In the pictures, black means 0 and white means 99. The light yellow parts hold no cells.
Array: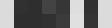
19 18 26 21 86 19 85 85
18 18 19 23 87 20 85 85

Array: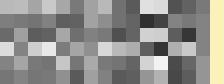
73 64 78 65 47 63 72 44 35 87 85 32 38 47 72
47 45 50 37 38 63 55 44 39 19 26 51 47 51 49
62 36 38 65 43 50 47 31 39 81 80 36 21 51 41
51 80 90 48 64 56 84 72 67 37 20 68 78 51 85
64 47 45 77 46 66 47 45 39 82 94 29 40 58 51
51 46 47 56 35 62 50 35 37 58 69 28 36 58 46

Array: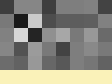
52 52 24 49 49 50 26 24
10 79 30 36 36 37 50 47
83 14 56 65 47 59 41 50
32 60 47 26 49 53 47 52
38 59 40 34 49 46 38 42

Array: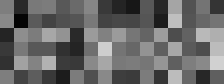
16 47 48 34 41 52 22 14 9 34 15 64 32 45 20 49
2 35 26 31 33 47 26 28 27 33 11 74 33 40 45 53
55 48 65 57 16 60 50 60 46 39 61 30 38 72 68 14
47 34 34 19 14 43 80 45 40 57 37 65 35 30 73 22
63 51 69 23 22 53 65 47 48 46 58 37 49 53 81 19
26 36 22 11 48 31 53 24 23 48 20 73 40 15 37 49

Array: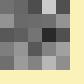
40 30 79 31 44
41 42 43 57 57
37 45 16 31 34
58 34 51 62 49
60 51 71 55 43

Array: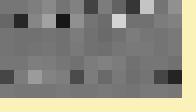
46 49 53 45 50 26 48 38 21 76 45 56 46
15 52 63 9 56 45 42 82 44 44 48 50 40
44 44 45 44 48 44 41 44 48 46 45 47 45
44 45 46 44 47 44 43 46 47 47 45 47 45
46 49 48 46 44 48 50 48 44 46 46 44 46
48 60 51 49 29 48 41 47 43 45 27 14 27
46 46 46 47 46 46 47 46 45 47 47 46 47
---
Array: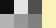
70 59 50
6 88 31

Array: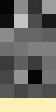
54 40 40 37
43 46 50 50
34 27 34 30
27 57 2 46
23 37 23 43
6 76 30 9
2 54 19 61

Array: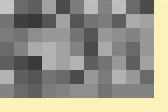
76 41 37 63 29 48 73 51 73 41 29
69 37 33 45 41 29 59 48 69 59 41
51 41 37 48 51 55 55 45 51 51 51
48 45 55 59 59 45 33 59 55 51 59
45 25 22 33 63 33 45 48 37 66 63
41 51 66 69 63 51 29 66 51 41 59
37 29 22 69 63 69 37 45 59 37 63

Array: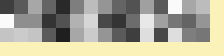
97 55 55 20 32 69 83 28 20 42 90 62 46 39 58
76 79 76 35 12 65 79 58 35 24 86 28 86 49 46
24 35 65 39 16 49 73 58 39 32 62 35 97 65 73

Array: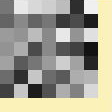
63 35 46 60 80 63 14
60 57 73 53 90 57 87
57 67 29 53 32 25 7
46 90 84 80 73 18 93
42 18 77 42 35 67 70
39 53 39 46 22 29 11
25 77 11 32 67 50 84

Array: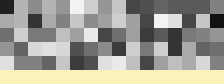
87 50 50 39 77 23 31 87 91 74 27 62 74 66 84 50
66 70 20 66 50 77 54 62 80 62 27 94 87 27 77 7
58 39 84 87 84 31 43 54 23 80 47 80 20 66 39 43
43 80 47 47 74 62 91 27 43 62 23 35 20 47 50 58
13 70 54 70 58 94 80 58 77 27 31 39 35 35 35 50
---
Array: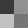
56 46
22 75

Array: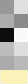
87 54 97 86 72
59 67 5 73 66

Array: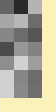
70 42 33 51 61 42 43
16 71 42 59 81 52 53
39 65 52 29 55 81 81

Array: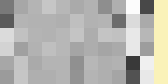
28 66 71 61 93 90
98 85 90 90 22 32
68 42 75 66 69 64
55 70 76 64 68 68
69 69 67 67 71 70
66 74 76 64 56 57
71 68 71 71 70 70
77 69 69 74 70 68
70 69 70 69 66 68
65 70 75 62 76 77
47 35 85 82 65 60

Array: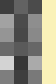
29 55 53 40 66 47
38 29 28 35 21 24
24 63 58 41 82 49

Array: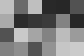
32 15 60 79
15 51 73 77
16 23 51 57
74 21 64 32
41 17 78 55
75 66 32 50
